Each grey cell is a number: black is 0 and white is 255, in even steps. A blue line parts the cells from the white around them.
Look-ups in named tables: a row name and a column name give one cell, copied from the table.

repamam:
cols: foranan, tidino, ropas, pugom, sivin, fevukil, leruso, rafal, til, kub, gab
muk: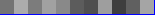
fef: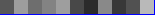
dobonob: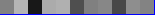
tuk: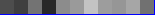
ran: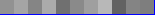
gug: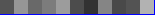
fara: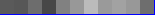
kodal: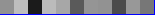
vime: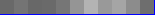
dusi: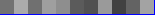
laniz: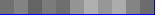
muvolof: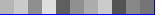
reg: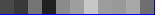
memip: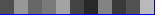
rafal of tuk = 157
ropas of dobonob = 24
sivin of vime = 118
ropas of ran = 133
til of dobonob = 72
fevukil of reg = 158
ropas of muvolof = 143
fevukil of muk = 92
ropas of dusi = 112
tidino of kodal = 190
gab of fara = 110
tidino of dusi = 171
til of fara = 162
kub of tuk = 166
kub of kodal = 152
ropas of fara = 109
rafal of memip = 131
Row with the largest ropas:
muvolof

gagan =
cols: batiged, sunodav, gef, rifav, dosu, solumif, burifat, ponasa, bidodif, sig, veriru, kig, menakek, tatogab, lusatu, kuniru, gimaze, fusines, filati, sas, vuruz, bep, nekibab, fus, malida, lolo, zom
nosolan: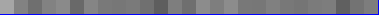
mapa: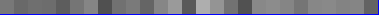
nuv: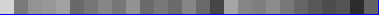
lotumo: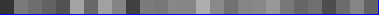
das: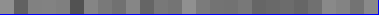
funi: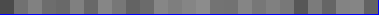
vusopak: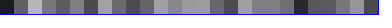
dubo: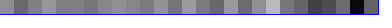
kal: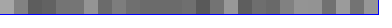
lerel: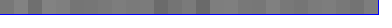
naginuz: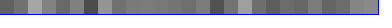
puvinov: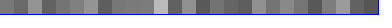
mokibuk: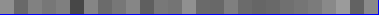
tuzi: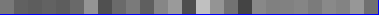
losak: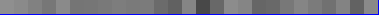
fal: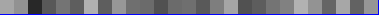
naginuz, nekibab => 123
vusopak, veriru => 101
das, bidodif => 113
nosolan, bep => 117
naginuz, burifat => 75
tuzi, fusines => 68
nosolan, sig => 122
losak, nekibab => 123
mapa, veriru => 101
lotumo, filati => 136
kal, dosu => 116
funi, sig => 99

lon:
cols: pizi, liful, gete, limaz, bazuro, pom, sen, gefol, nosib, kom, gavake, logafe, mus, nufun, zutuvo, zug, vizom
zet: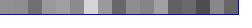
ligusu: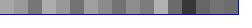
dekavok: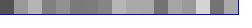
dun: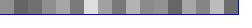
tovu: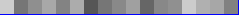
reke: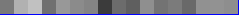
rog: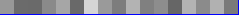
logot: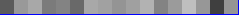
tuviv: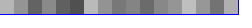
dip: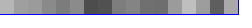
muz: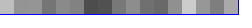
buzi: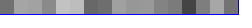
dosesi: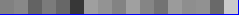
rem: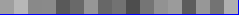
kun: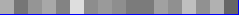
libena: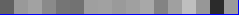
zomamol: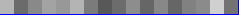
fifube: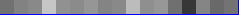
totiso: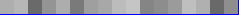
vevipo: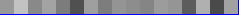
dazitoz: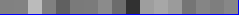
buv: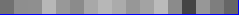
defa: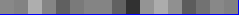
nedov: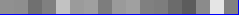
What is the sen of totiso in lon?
159
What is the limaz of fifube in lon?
198
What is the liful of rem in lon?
183
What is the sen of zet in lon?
213
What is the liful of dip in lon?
159
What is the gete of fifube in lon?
137
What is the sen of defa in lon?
132
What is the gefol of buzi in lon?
110
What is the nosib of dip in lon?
125
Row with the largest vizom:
dosesi

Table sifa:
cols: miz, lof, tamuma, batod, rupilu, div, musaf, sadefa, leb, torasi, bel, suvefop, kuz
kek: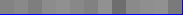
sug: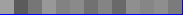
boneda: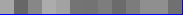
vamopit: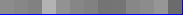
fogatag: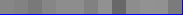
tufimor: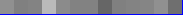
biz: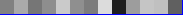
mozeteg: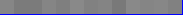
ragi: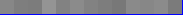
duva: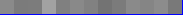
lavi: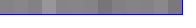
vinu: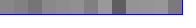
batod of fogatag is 134
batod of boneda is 172
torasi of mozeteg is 137
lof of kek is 137
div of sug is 138
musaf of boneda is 115
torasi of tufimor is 131
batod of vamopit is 179
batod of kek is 140
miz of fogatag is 134
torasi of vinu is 148
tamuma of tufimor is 131
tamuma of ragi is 124
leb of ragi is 120
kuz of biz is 96

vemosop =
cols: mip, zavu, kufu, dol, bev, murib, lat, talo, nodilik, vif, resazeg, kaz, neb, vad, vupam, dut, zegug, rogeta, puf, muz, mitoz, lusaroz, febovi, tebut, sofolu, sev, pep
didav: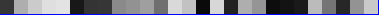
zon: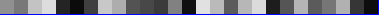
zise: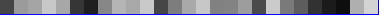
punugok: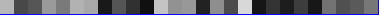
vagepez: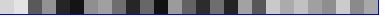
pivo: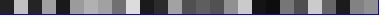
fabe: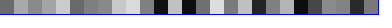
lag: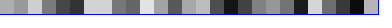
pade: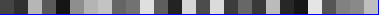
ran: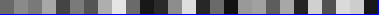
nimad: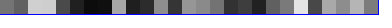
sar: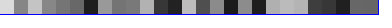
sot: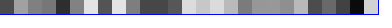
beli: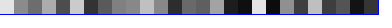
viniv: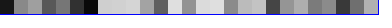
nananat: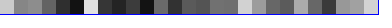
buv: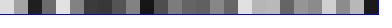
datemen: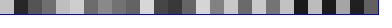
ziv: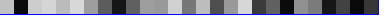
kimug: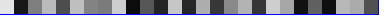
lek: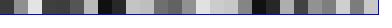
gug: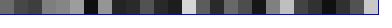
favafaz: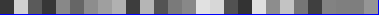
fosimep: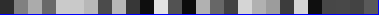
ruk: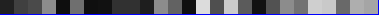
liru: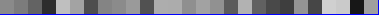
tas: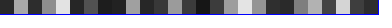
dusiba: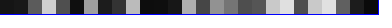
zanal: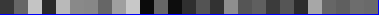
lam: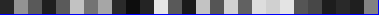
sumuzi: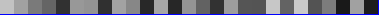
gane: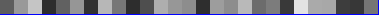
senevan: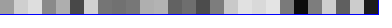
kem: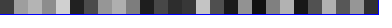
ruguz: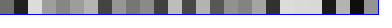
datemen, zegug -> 200
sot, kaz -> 71
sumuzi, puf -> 84
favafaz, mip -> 55
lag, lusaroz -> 27
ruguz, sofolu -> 179
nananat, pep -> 211
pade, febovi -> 229
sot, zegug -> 186
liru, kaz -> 173
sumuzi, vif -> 135
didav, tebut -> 117
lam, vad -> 26

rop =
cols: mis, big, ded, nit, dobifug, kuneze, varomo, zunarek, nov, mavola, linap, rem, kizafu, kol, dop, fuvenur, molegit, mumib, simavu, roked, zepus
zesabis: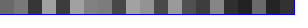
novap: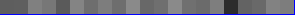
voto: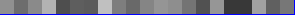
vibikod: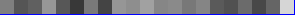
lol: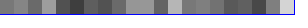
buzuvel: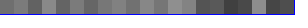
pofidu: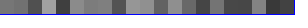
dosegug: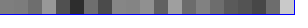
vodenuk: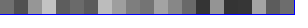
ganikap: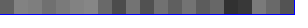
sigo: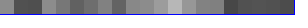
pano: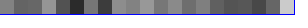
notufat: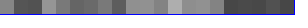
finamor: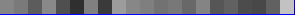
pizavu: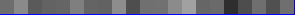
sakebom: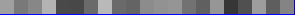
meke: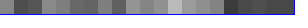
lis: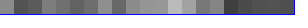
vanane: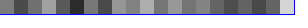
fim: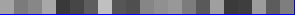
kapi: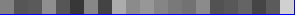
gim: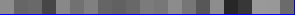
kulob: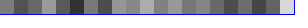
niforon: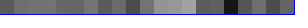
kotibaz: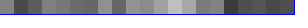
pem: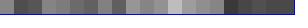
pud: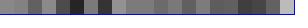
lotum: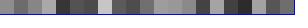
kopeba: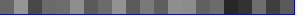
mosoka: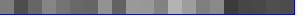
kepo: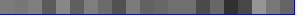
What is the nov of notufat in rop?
93
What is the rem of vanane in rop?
118
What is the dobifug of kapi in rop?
86
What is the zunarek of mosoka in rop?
146
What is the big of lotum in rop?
108
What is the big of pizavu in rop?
138
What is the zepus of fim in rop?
126
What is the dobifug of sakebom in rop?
73
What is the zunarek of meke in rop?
127
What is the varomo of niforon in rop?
116
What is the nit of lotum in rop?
169
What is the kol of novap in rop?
112
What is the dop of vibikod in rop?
133
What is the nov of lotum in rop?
91
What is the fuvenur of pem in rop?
133
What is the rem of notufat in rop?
131
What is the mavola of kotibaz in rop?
147
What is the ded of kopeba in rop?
71
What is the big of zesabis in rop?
120

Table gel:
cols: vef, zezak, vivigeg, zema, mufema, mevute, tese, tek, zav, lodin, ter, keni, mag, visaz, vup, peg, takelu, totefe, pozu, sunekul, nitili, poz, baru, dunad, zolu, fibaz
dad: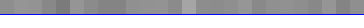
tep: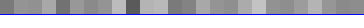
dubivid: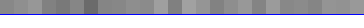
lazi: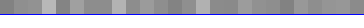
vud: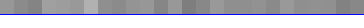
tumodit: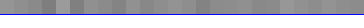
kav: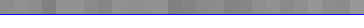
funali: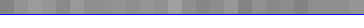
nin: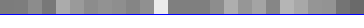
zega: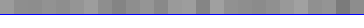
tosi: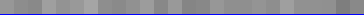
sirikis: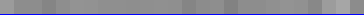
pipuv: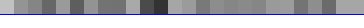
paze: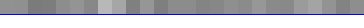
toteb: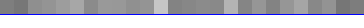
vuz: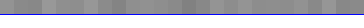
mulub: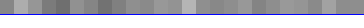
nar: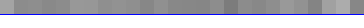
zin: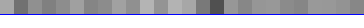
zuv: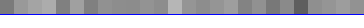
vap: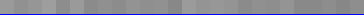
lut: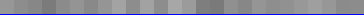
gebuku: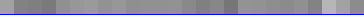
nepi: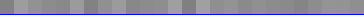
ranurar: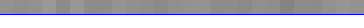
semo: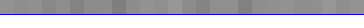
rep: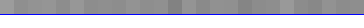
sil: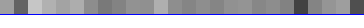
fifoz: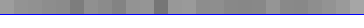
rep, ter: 142
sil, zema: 177
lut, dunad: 151
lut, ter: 162
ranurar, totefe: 138
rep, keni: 144
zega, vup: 133
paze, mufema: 141
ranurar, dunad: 145
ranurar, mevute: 151
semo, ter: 146
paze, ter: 150
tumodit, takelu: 141
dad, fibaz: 143
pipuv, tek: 115
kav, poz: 143
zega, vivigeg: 141

